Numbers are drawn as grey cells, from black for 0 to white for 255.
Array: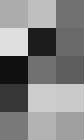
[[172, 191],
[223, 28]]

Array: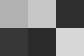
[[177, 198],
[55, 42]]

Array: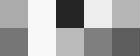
[[171, 248],
[118, 248]]

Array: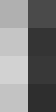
[[176, 74],
[197, 52]]

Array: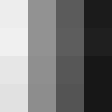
[[237, 146],
[240, 146]]

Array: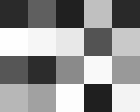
[[42, 95],
[254, 246]]

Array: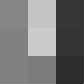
[[134, 196],
[129, 203]]

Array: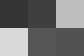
[[52, 63],
[217, 86]]
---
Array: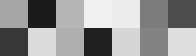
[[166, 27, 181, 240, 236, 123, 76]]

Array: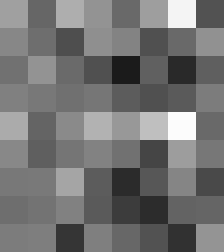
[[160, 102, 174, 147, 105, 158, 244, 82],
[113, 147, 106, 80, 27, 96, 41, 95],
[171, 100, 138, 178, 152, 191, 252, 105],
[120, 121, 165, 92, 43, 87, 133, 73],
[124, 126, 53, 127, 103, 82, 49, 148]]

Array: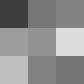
[[62, 120, 132],
[192, 130, 116]]

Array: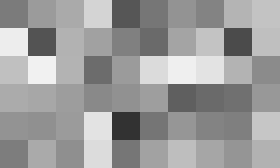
[[123, 155, 170, 212, 86, 118, 147, 131, 180, 195],
[192, 241, 179, 108, 155, 219, 239, 227, 179, 139],
[147, 144, 155, 227, 50, 117, 150, 131, 127, 198]]

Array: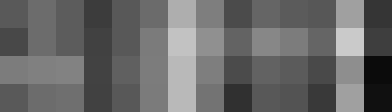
[[89, 108, 92, 60, 88, 107, 174, 126, 75, 101, 91, 87, 160, 53],
[124, 128, 130, 66, 96, 124, 185, 126, 75, 98, 91, 73, 142, 11]]

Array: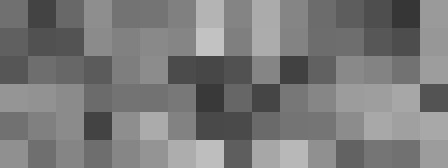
[[112, 67, 104, 142, 115, 116, 128, 180, 132, 171, 133, 108, 93, 78, 54, 154],
[86, 110, 103, 91, 126, 140, 75, 71, 81, 133, 65, 97, 137, 131, 114, 157],
[113, 128, 139, 67, 142, 171, 130, 73, 74, 106, 116, 117, 140, 168, 160, 168]]

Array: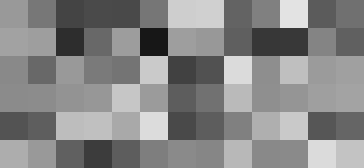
[[153, 119, 68, 74, 73, 118, 206, 208, 99, 128, 227, 91, 112],
[137, 104, 153, 122, 116, 202, 65, 81, 219, 142, 191, 155, 160],
[83, 94, 189, 192, 169, 220, 73, 93, 128, 175, 201, 86, 101]]
